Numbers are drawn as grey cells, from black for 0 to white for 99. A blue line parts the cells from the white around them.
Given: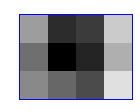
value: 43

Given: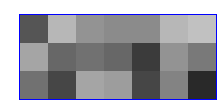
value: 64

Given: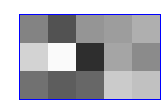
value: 82

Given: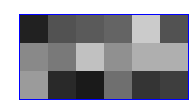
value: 53

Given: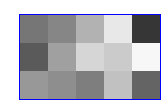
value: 35

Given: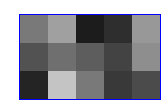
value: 32
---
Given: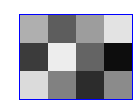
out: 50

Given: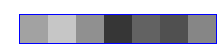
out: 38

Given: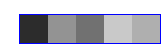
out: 44

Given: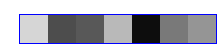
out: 5

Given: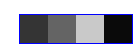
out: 39

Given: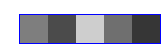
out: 80

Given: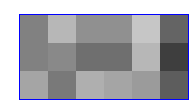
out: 64

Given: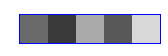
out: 66
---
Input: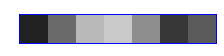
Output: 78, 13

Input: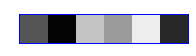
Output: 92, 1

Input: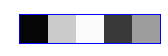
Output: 97, 2

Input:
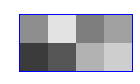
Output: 88, 23

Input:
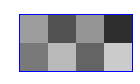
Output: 79, 18

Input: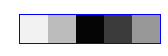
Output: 94, 2
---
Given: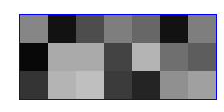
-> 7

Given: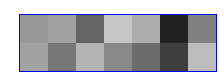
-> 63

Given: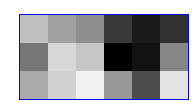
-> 63

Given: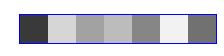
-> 83

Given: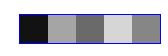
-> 64

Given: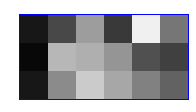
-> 28

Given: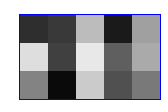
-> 22
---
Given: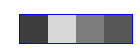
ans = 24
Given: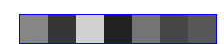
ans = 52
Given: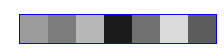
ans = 60
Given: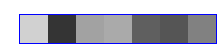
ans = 81
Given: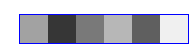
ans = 63
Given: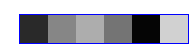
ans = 16
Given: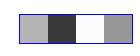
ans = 70
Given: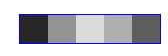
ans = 15
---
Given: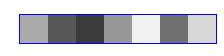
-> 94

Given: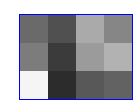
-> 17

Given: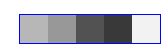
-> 32

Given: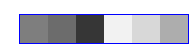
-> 94

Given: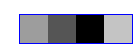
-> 33

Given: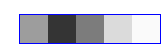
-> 48

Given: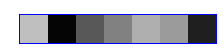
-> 68
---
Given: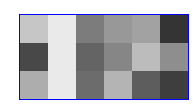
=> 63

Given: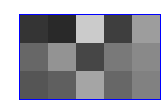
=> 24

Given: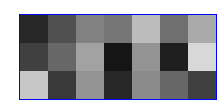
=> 43

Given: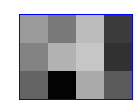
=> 73

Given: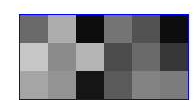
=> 32

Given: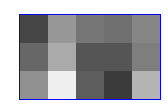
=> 43
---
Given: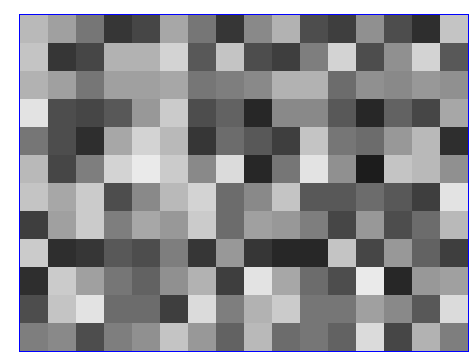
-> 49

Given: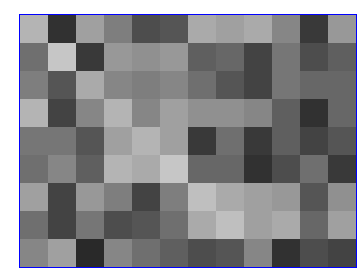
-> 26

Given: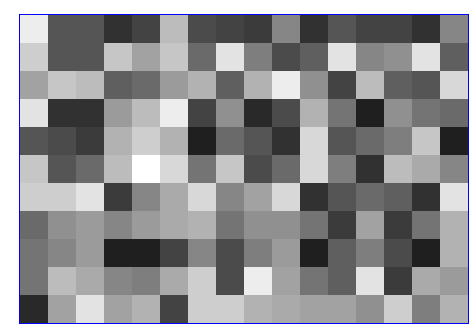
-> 69

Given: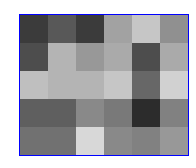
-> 59

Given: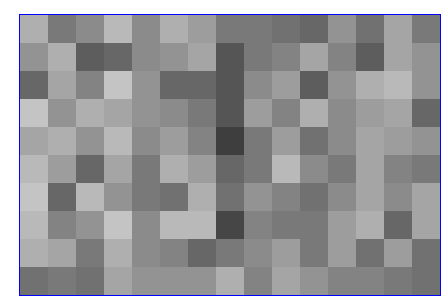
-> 44

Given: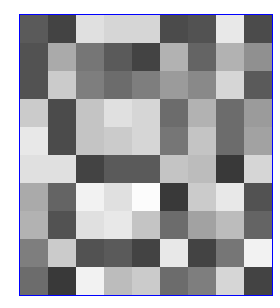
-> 26

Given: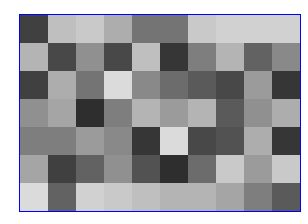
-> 35

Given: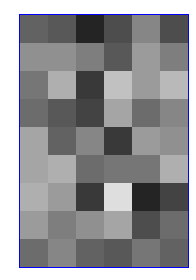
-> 38
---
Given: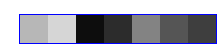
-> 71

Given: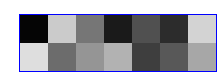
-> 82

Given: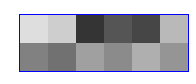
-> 80

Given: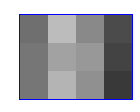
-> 70

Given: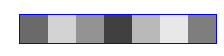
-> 82

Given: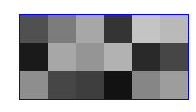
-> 72
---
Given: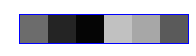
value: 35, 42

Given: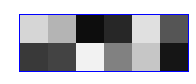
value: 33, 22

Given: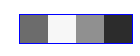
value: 17, 42

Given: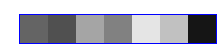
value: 8, 39

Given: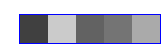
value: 66, 25

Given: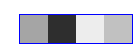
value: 75, 64
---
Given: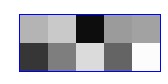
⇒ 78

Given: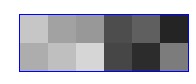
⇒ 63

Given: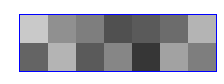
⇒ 56

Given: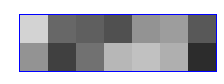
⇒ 40

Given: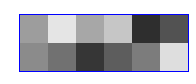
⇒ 89

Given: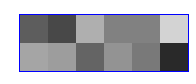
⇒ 28
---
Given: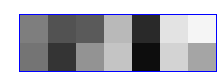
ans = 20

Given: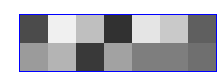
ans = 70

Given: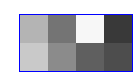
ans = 54

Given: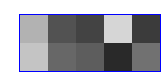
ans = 40

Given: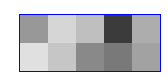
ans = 77

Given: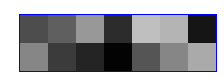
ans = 23

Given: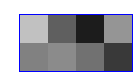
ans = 54

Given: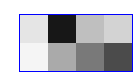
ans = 66
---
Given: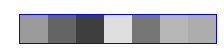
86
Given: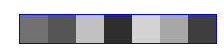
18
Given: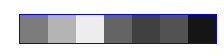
39
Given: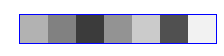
57
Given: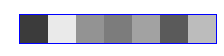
48
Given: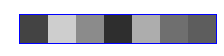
18
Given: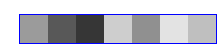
80
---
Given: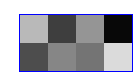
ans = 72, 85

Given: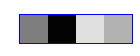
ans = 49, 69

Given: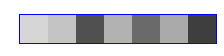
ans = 83, 24

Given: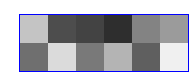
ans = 76, 93

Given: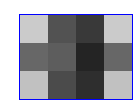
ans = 79, 75

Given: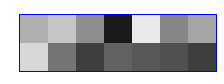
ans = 68, 24

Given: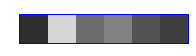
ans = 18, 24

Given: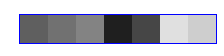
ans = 37, 80

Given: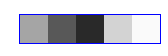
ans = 64, 97

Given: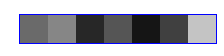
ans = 41, 76
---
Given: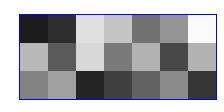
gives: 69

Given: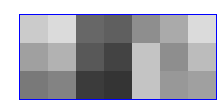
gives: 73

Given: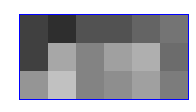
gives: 42

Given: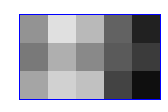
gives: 23

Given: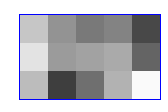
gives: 39

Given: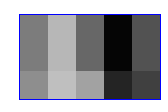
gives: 32

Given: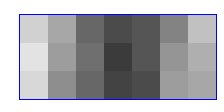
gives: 68

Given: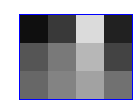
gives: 26

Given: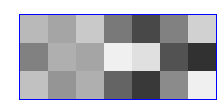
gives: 19
